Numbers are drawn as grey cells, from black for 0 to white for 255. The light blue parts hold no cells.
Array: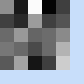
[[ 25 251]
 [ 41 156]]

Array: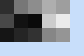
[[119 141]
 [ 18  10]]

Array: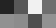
[[ 88 241]
 [140  78]]

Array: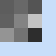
[[104  84]
 [131 195]]

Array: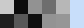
[[ 12 146]
 [ 88  15]]

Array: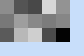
[[ 84  72]
 [158 136]]

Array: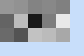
[[146 131]
 [188  24]]
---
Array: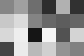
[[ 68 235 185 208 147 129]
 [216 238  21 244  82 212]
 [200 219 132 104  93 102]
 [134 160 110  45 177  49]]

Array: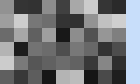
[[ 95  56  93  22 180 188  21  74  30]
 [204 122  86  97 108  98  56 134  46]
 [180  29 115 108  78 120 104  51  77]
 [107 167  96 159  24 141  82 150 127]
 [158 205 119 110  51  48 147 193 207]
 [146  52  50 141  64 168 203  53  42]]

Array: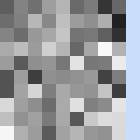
[[246 175 156  90 162 181 151 145 217]
 [190 145 160 122 169  87 201 220 218]
 [217 159 142 108 170 224 128 139 228]
 [ 83 163 213 126 169 151 147 195  61]
 [ 83 157  62 144 139 145 153  66 125]
 [156  90 143 149 119 227 119 123 235]
 [170 188 155 208 180 103 167 248 177]
 [132 108 152 167 197 116 120  95  48]
 [109 128 183 136 191 156 143 174  32]
 [ 94 131 112 158 180 105 123  53 103]]

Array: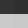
[[202 200]
 [ 51  47]]

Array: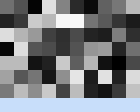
[[121 188 141 201  67 188  33  18  58 194]
 [162  87 117  22 143 229  28 225  32 219]
 [187 187  19  33 201  94 181  17   0  73]
 [  7 221  85  76  49  83 149 156  36 112]
 [221 180 153  64  47  75  35  29 126  47]
 [ 34  57 203 184 246 248 116  89  53  27]
 [112  82   4 223 131  42  10  97 119 185]]

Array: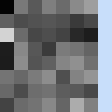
[[ 67 107 115 136 101 172 128]
 [104  76 109 114  93  89  72]
 [116 104 123 141  79 131 148]
 [ 28 141  84  96 133 144 112]
 [ 29 136  87  59 123 116 100]
 [211 107  71  78  67  40  29]
 [ 96  76  82  86  80  58  73]
 [  4 121  89 127 107 138 158]]

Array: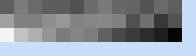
[[244 194 175 149 124 133 125  97  73  59  44  30   4]
 [161 128 128 142 151 131 134 136 129  80 111  56  83]
 [ 95 123 105  93  92  81 107 121 103 100  83 105  94]]

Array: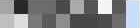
[[191 220 121  91 141  72  71  76 109]
 [165  41 108 107  74 170  86 245  89]]

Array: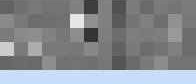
[[102 106 105 141 113 114 112 119  85 107 122 140 116 116]
 [204 123 173 121 122 119 135 121  98 122 109 116 128 108]
 [123 137 141 129 119 141  52 126 109 125 123 125 153 110]
 [138 121 109 112 113 230 144 128  90 117 127 111 145 120]
 [ 99 112 121 115 115 129  61 129  81 124 106 122 117 124]]
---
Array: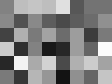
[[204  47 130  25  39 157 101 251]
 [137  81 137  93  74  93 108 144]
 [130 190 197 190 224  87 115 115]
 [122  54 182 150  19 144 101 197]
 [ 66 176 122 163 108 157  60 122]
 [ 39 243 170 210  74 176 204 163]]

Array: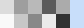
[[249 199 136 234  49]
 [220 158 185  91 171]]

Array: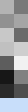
[[200 106]
 [192 206]
 [179 121]
 [145 165]
 [ 93 241]
 [ 42  78]
 [ 23 129]]

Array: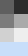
[[209 238]
 [124 170]
 [ 95  44]]

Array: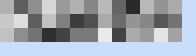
[[201 222  94 193 128  61  81 170 108 148 135  87 115]
 [193 142 115  47  67 122 122 234  67 170 154 228 162]
 [177  94 142 215 154 177 135 185 101  41 185 148 170]]

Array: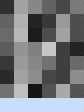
[[114 191  21  84 169  84]
 [106 183  28  78 162  78]
 [ 99 177  35  56 154  78]
 [ 92 147 129 198  63  35]
 [ 56 154 135 114  63 106]
 [ 48 162 135  99  71 122]
 [ 42 162 141  71  63 141]]

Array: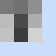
[[194  59 210]
 [187  73 173]
 [121 113 143]]

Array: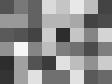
[[153 153  98 181 181 168  67  75]
 [145 246 133 189 126 112  75 126]
 [ 90  83  67 204  45 197 133 212]
 [ 83 120  98 218 197 232 189  67]
 [ 52 161 225 112 112 225  90 105]
 [ 45 161  83  59 225 189 145 204]]

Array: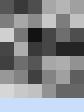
[[214 200 193 146 102 102]
 [208 118  18  70 110  78]
 [152 131  64 131 160  94]
 [125 167 139 200 125 193]
 [ 86  57  78 167 181 160]
 [ 70 173  57  70  36  36]
 [ 64 110  86 167 173 146]]
